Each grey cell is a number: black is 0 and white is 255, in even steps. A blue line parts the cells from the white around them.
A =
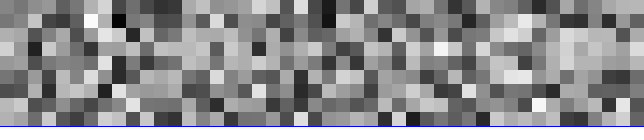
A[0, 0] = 133
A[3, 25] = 88
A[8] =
[178, 164, 109, 201, 87, 63, 108, 207, 193, 81, 199, 64, 51, 188, 131, 170, 57, 115, 116, 152, 77, 222, 73, 147, 153, 180, 163, 47, 212, 29, 90, 118, 93, 119, 41, 202, 172, 186, 164, 190, 63, 54, 129, 179, 208, 100]
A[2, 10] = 193
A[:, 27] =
[91, 133, 51, 179, 136, 163, 155, 186, 47]
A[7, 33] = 86
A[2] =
[176, 168, 83, 130, 169, 78, 155, 229, 203, 39, 193, 102, 121, 190, 172, 170, 188, 145, 117, 175, 66, 138, 95, 103, 160, 177, 135, 51, 202, 147, 83, 150, 75, 119, 124, 199, 225, 207, 102, 157, 217, 204, 183, 184, 83, 172]
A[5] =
[117, 96, 154, 70, 187, 132, 220, 144, 43, 88, 183, 169, 184, 117, 97, 218, 130, 156, 97, 86, 171, 50, 178, 121, 211, 194, 88, 163, 147, 137, 63, 102, 183, 96, 119, 190, 228, 231, 149, 172, 112, 164, 147, 63, 56, 109]
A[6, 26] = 65
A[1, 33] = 38
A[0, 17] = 161
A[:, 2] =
[142, 196, 83, 33, 78, 154, 177, 79, 109]
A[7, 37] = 75
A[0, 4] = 95
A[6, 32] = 68
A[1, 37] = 233
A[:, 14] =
[192, 90, 172, 197, 178, 97, 78, 94, 131]
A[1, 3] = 69
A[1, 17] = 142
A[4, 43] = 158
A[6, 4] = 182
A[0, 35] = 135
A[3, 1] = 150
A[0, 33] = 89
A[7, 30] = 200

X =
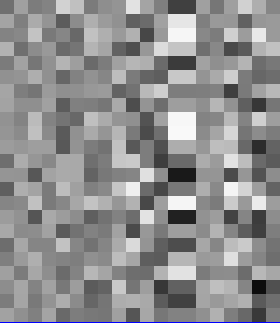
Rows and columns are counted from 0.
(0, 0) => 112
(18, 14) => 154
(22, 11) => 119
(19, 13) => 226
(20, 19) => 80
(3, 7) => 165
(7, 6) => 126
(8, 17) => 131
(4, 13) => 59
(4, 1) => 162
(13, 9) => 239
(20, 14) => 166
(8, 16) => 184
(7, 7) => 118
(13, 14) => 174
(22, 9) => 85
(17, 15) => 134
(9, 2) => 192
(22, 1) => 144
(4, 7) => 124
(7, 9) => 77
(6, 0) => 165
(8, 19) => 158
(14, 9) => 178
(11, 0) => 110
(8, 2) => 187
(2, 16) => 208
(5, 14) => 148
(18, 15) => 157
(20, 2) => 131
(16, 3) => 162
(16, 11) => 121
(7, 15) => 182
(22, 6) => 120
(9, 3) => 138
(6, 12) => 125
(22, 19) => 125

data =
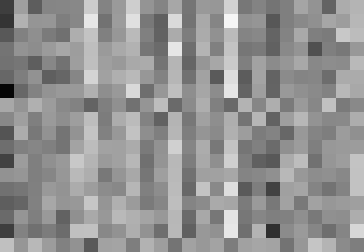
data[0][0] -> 62
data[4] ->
[114, 118, 94, 135, 114, 158, 191, 159, 153, 169, 171, 116, 181, 101, 150, 167, 202, 127, 162, 139, 150, 168, 136, 141, 139, 185]
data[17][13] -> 162
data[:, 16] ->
[210, 245, 187, 195, 202, 221, 229, 105, 174, 176, 195, 207, 167, 222, 166, 228, 231, 125]
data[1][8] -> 156
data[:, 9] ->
[206, 224, 186, 178, 169, 185, 217, 113, 187, 194, 171, 183, 168, 182, 155, 176, 174, 126]
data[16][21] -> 154
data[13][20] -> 160
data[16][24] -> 133
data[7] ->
[168, 148, 176, 156, 137, 130, 99, 127, 144, 113, 149, 189, 106, 139, 174, 128, 105, 179, 134, 174, 122, 154, 135, 193, 122, 137]
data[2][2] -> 143
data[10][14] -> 172
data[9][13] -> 126
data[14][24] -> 155
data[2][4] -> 112
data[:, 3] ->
[133, 150, 123, 155, 135, 95, 147, 156, 154, 146, 128, 144, 134, 153, 167, 153, 124, 156]
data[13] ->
[113, 118, 128, 153, 147, 172, 157, 140, 136, 182, 128, 141, 187, 104, 195, 137, 222, 90, 126, 66, 160, 165, 132, 115, 131, 194]
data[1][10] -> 120
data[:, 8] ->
[154, 156, 151, 169, 153, 175, 153, 144, 172, 152, 161, 161, 149, 136, 176, 185, 146, 164]
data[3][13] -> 110
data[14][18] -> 154
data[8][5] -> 158
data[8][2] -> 127
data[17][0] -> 192
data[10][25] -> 156
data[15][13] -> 106
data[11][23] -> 150
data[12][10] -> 118
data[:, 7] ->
[131, 114, 128, 154, 159, 161, 142, 127, 124, 129, 162, 154, 120, 140, 149, 152, 136, 162]
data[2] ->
[88, 129, 143, 123, 112, 174, 195, 128, 151, 186, 128, 98, 171, 125, 171, 145, 187, 132, 136, 100, 131, 169, 127, 123, 200, 188]
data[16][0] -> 62
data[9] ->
[84, 172, 120, 146, 116, 147, 196, 129, 152, 194, 142, 127, 182, 126, 149, 138, 176, 157, 124, 131, 103, 152, 132, 126, 156, 144]

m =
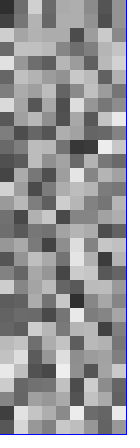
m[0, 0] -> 47
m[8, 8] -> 233
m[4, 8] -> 210
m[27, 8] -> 101
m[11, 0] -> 80
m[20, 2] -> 164
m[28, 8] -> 97
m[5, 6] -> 186
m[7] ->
[218, 165, 86, 168, 78, 221, 150, 119, 141]
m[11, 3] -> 144
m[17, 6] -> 131
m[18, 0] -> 85
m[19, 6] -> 198
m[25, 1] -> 221
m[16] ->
[110, 89, 119, 114, 163, 180, 172, 77, 98]
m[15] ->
[113, 72, 177, 199, 73, 133, 133, 162, 174]
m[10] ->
[105, 126, 188, 184, 115, 55, 59, 237, 199]
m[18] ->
[85, 148, 191, 169, 115, 228, 176, 60, 179]
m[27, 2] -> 113
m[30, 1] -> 215
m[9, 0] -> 126
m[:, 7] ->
[84, 79, 202, 181, 185, 97, 156, 119, 195, 104, 237, 119, 180, 124, 117, 162, 77, 198, 60, 88, 188, 167, 133, 65, 178, 162, 164, 140, 170, 101, 99]
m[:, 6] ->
[139, 146, 157, 127, 96, 186, 192, 150, 88, 101, 59, 179, 133, 180, 130, 133, 172, 131, 176, 198, 187, 135, 125, 184, 185, 156, 84, 205, 194, 108, 151]
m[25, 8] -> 127
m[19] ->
[130, 102, 168, 150, 70, 203, 198, 88, 101]
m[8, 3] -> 143
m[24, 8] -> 118
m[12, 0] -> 69
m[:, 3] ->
[106, 103, 172, 185, 94, 156, 189, 168, 143, 85, 184, 144, 79, 124, 95, 199, 114, 67, 169, 150, 187, 115, 73, 182, 173, 151, 72, 116, 151, 174, 129]
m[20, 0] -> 205
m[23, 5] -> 181

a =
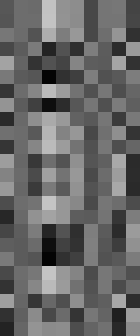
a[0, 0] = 87
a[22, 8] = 31
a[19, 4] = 152
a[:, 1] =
[109, 109, 108, 92, 100, 91, 108, 92, 105, 108, 107, 103, 107, 103, 109, 105, 93, 91, 91, 109, 107, 102, 96, 102]
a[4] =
[163, 100, 51, 82, 68, 133, 93, 91, 165, 50]
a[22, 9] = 158
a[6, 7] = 119
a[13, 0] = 153
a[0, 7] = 117
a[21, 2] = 54
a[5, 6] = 126
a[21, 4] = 79
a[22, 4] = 107
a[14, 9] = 76
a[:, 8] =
[119, 117, 149, 44, 165, 89, 78, 124, 59, 143, 78, 169, 157, 168, 109, 54, 43, 61, 89, 104, 75, 168, 31, 40]
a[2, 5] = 152
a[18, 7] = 82
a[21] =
[159, 102, 54, 104, 79, 142, 87, 95, 168, 45]
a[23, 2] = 148
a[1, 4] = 147
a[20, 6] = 82
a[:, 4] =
[146, 147, 125, 82, 68, 49, 156, 44, 153, 131, 156, 83, 115, 90, 151, 151, 83, 65, 49, 152, 155, 79, 107, 141]
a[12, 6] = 74
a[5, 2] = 86
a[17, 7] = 86
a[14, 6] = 74
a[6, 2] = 134
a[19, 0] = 73
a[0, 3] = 194
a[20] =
[51, 107, 135, 186, 155, 113, 82, 119, 75, 105]
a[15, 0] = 39
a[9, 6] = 72
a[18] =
[122, 91, 85, 4, 49, 64, 126, 82, 89, 124]

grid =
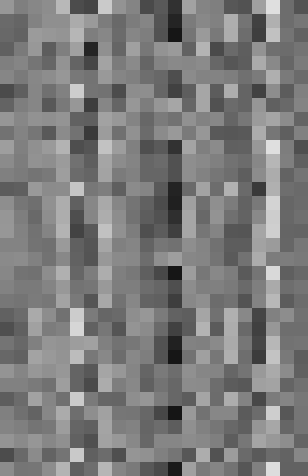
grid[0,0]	151
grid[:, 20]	[109, 109, 116, 108, 102, 122, 92, 105, 140, 95, 125, 127, 99, 110, 102, 103, 101, 102, 125, 95, 110, 92, 141, 110, 114, 121, 139, 100, 133, 87, 102, 141, 99, 98]
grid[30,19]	167
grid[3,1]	122
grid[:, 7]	[202, 124, 135, 144, 163, 153, 114, 134, 162, 156, 194, 165, 163, 126, 169, 173, 193, 166, 152, 173, 153, 168, 102, 119, 128, 136, 165, 172, 102, 161, 164, 162, 108, 182]
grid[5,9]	128
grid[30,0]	132
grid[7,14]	166
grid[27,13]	140
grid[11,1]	125
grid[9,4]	139
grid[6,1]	95
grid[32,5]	201
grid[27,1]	129
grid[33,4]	180
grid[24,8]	114
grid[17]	[131, 131, 115, 112, 154, 96, 85, 166, 128, 133, 99, 118, 113, 142, 132, 113, 93, 93, 162, 155, 102, 119]
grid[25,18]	60
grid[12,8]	123
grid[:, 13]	[162, 123, 117, 98, 135, 139, 94, 102, 145, 122, 164, 142, 142, 106, 160, 166, 166, 142, 135, 157, 141, 136, 94, 91, 130, 114, 144, 140, 93, 153, 144, 140, 87, 160]
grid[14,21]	107
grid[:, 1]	[127, 101, 98, 122, 133, 122, 95, 126, 135, 131, 128, 125, 123, 95, 118, 126, 130, 131, 140, 115, 122, 116, 107, 96, 104, 97, 133, 129, 107, 112, 127, 138, 105, 117]
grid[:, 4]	[184, 143, 148, 127, 147, 151, 129, 121, 148, 139, 179, 155, 158, 140, 173, 173, 179, 154, 136, 176, 152, 163, 113, 129, 146, 147, 151, 158, 112, 171, 157, 144, 116, 180]
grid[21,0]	119
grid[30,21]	116
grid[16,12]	63
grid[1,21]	118
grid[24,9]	119
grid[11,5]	113
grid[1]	[106, 101, 130, 143, 143, 171, 154, 124, 105, 124, 133, 84, 36, 123, 136, 129, 174, 116, 65, 176, 109, 118]
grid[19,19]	217
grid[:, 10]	[74, 133, 126, 119, 101, 110, 142, 125, 103, 107, 79, 102, 102, 133, 97, 93, 79, 99, 109, 95, 109, 99, 151, 139, 130, 126, 101, 96, 150, 103, 101, 103, 145, 88]
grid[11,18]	135
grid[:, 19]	[223, 176, 193, 111, 137, 175, 141, 96, 165, 118, 223, 182, 172, 176, 211, 205, 207, 155, 124, 217, 170, 184, 129, 151, 183, 195, 170, 163, 123, 206, 167, 152, 107, 221]
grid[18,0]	138
